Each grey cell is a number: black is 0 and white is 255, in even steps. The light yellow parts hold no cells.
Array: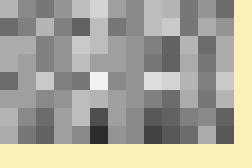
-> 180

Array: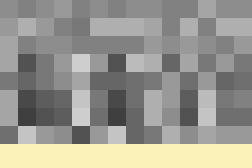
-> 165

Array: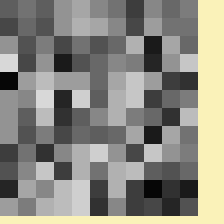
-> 37

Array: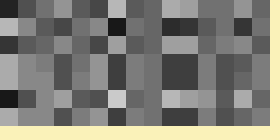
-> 24

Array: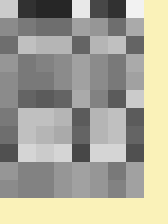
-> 150

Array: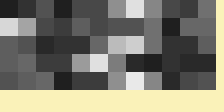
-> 94

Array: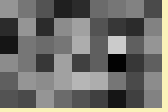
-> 95

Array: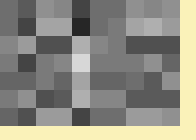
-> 122
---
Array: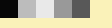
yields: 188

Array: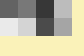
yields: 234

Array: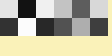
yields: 40

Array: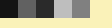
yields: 97

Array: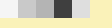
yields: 201

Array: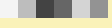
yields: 67
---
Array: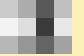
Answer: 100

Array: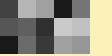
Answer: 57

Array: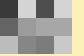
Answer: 124

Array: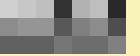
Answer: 97

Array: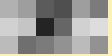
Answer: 123

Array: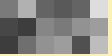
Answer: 146

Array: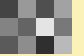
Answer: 47

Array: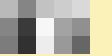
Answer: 237
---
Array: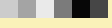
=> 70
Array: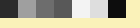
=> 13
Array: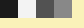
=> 136
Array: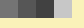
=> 199
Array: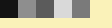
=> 122
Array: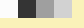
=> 210
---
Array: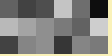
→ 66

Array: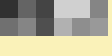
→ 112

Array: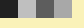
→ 33

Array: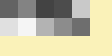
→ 224

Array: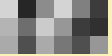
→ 170

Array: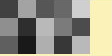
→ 95

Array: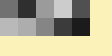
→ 185
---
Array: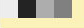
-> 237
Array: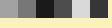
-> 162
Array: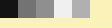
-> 19
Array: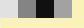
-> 225
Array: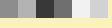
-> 141
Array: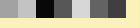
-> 162
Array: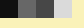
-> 16
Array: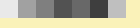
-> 233
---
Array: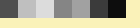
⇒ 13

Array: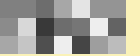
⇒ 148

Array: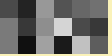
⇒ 113

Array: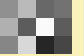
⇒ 114

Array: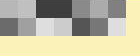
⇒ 128

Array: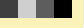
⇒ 0
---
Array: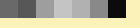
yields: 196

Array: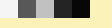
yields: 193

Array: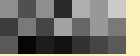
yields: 162

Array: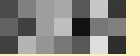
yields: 190

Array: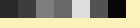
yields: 104

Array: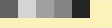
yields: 160

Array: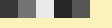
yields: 234
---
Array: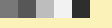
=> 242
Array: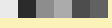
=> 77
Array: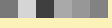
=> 151
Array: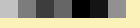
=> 20
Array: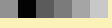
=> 165
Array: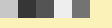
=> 238
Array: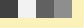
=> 97
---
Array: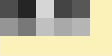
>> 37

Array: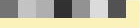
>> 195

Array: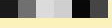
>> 112

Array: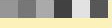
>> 119

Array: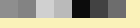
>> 131

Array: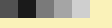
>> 26

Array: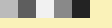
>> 94

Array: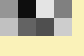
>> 14
